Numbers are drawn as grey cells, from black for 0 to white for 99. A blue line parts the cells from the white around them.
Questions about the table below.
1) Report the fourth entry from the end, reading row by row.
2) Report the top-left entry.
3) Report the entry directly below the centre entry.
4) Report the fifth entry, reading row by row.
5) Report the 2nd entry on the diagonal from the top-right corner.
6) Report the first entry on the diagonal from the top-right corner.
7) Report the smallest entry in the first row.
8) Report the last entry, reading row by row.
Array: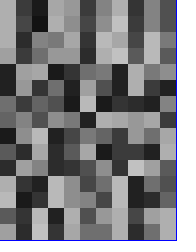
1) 68
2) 68
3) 47
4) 59
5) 51
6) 31
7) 10
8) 68
